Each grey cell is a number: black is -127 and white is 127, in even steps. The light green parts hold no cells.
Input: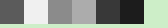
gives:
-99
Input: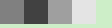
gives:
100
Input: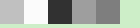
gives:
-1
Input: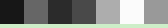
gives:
25
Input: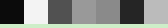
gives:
59
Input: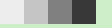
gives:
-71
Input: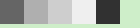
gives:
-78
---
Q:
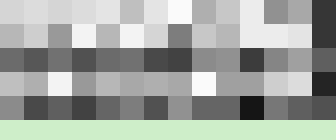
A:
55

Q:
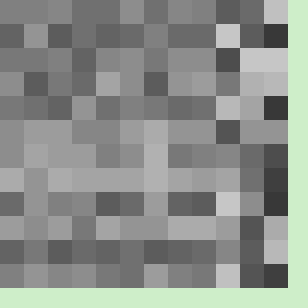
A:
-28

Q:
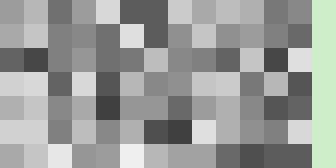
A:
41

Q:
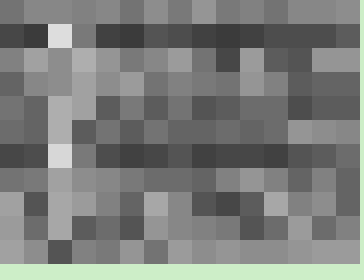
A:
-56

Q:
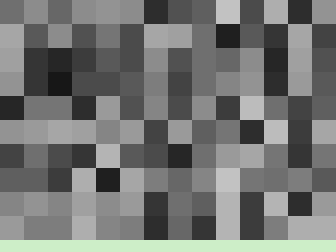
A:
38

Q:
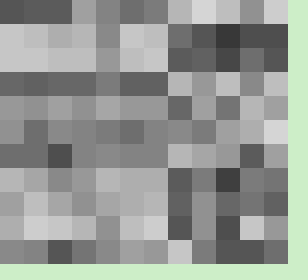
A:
70

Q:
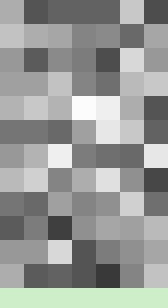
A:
66

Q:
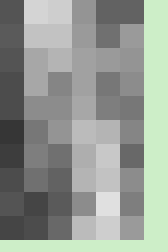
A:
-37
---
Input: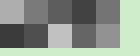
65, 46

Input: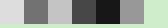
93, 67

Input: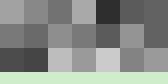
75, 61

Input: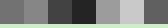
73, 27

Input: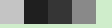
67, 9

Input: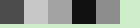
71, 35
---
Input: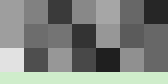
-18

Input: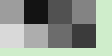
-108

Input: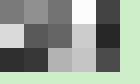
-38

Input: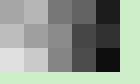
31

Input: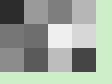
-17

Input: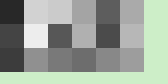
109

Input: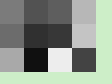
-79

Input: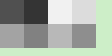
-75
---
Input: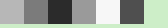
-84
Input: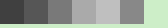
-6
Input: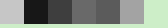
-65
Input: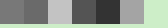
67
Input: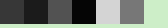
-45
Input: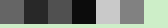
-47
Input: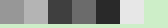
-64
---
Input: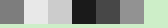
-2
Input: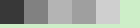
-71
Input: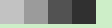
66
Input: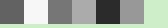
-29
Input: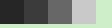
-89
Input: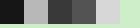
-105
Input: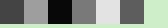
-59
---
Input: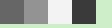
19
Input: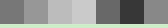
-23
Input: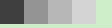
20
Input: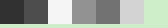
18
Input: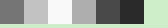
46
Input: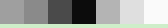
52
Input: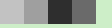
31
